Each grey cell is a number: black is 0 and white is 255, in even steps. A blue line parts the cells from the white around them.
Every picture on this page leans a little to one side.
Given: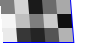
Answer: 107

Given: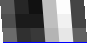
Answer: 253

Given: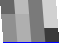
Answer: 122

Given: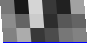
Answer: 33

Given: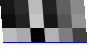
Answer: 96

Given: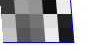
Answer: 14

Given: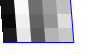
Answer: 158

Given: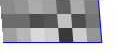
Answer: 171

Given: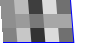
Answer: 220

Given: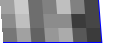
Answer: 129
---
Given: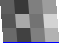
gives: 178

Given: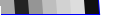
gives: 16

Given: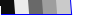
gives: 202

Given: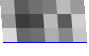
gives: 197

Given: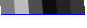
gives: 56

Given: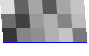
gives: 121

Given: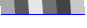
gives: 201

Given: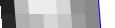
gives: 137
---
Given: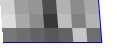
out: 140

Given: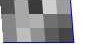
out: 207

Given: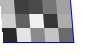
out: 118

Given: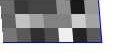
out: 25

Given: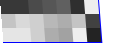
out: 47

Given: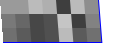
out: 187

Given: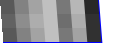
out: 183

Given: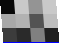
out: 148

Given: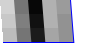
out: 177

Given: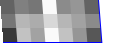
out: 150
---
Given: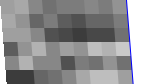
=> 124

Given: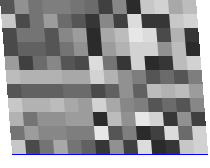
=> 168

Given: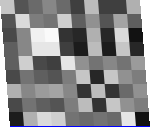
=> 63

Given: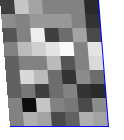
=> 130

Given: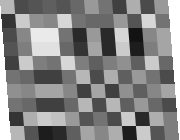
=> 75

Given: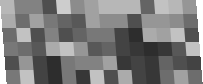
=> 183
